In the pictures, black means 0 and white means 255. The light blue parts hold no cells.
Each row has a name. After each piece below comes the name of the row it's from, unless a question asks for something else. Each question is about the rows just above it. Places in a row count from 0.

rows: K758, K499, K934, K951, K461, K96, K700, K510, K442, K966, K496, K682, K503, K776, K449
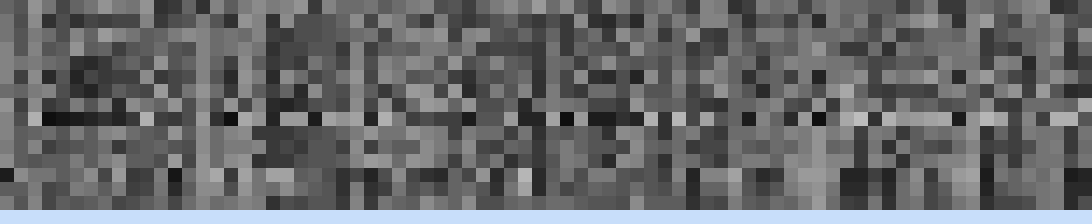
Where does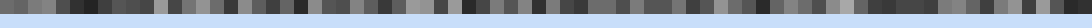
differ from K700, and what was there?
8, [93]
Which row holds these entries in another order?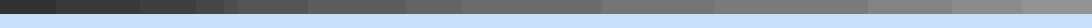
K966
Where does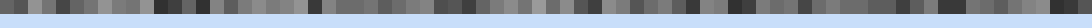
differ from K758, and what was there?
12, [57]
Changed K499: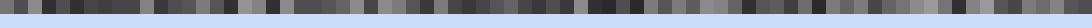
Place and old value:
50, [131]

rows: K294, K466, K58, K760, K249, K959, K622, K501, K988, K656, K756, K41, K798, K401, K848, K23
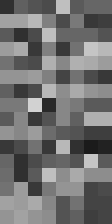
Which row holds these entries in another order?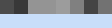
K959
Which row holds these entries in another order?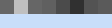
K294
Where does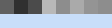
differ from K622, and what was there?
1, [56]
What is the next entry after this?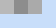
[148]
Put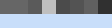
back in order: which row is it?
K294

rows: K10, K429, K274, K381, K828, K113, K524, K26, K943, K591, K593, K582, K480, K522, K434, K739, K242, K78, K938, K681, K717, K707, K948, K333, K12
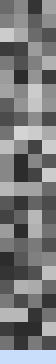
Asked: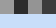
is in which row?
K113
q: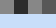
K582
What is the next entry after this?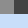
[204]
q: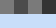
K707
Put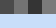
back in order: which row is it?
K12
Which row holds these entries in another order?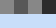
K582
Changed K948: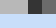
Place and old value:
3, [115]

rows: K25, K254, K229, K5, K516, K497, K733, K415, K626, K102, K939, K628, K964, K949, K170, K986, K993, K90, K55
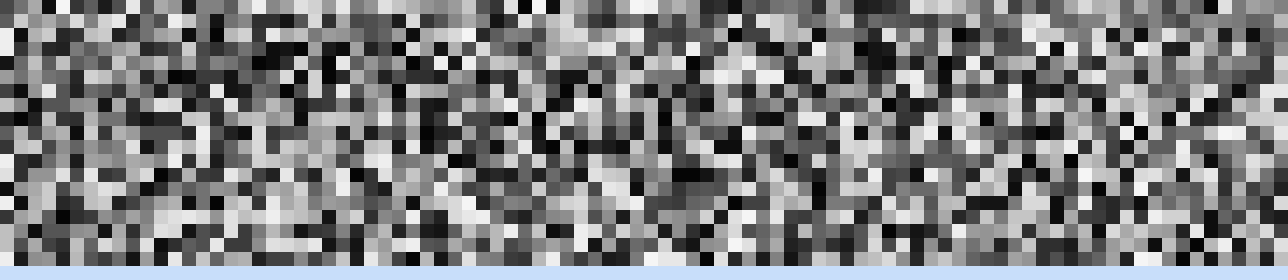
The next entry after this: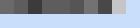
[217]
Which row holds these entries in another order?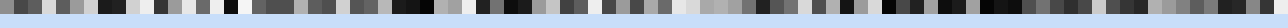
K5
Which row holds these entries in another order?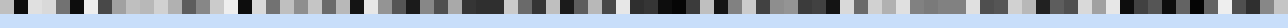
K939

